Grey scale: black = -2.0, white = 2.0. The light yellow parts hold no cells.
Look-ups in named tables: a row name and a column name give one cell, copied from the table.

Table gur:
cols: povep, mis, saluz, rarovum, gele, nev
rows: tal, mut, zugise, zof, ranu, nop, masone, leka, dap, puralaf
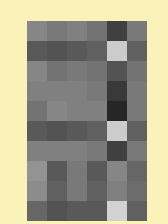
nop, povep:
-0.6
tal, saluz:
0.0
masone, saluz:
0.0
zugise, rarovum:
-0.2
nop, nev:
-0.5
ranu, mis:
0.1
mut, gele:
1.2
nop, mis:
-0.7
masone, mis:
0.0
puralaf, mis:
-0.7
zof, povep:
0.0
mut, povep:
-0.6
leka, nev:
-0.4
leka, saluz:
-0.1
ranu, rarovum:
0.0
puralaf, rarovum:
-0.6
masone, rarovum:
-0.1
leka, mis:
-0.6
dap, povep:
0.2

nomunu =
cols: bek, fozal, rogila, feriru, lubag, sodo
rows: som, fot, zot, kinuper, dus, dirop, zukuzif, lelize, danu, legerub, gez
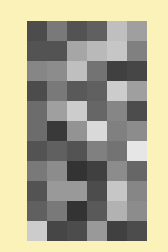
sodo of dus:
-0.8
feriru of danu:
-0.8
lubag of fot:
1.1
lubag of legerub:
0.8
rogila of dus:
1.2
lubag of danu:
1.1
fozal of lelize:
0.2
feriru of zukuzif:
0.0
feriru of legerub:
-0.6
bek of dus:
-0.3
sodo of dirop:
0.2
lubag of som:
1.0
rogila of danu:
0.4
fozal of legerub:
-0.1
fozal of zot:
0.2
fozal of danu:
0.4
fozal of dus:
0.5
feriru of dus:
-0.4
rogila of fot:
0.6

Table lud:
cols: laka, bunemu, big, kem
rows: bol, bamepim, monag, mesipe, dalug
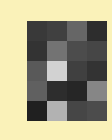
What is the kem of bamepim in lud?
-0.9
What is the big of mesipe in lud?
-1.4
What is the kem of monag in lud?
-1.2
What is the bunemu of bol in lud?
-1.0
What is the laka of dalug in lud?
-1.5
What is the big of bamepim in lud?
-0.8
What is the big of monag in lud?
-1.0
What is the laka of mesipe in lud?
-0.5
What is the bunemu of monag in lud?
1.3
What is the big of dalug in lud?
-0.9

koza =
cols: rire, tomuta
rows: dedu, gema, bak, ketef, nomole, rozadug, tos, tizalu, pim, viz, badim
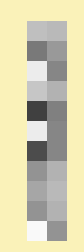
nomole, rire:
-1.0
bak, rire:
1.7
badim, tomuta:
0.3
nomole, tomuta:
0.0
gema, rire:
-0.1
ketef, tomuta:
0.8
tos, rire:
-0.8
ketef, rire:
1.1
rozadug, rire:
1.7
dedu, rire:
1.0
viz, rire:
0.3
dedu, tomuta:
0.9
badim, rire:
1.9
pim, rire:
0.6
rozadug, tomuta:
0.1
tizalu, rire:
0.3
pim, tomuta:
0.9
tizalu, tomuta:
0.8
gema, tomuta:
0.4
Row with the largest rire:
badim

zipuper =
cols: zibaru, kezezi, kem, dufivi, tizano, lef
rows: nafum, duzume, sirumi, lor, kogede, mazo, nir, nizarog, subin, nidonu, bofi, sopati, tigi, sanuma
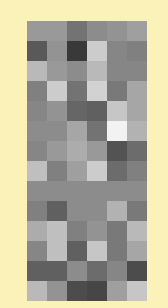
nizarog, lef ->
0.0
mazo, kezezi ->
0.2
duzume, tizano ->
0.1
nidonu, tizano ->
0.8
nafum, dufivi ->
0.2
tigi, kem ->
0.2
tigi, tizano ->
0.1
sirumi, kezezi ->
0.4
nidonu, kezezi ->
-0.5
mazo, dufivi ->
-0.2
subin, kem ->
0.2
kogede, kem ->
-0.4
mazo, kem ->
0.6
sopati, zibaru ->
0.1
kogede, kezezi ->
0.3
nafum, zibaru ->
0.4
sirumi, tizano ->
0.1

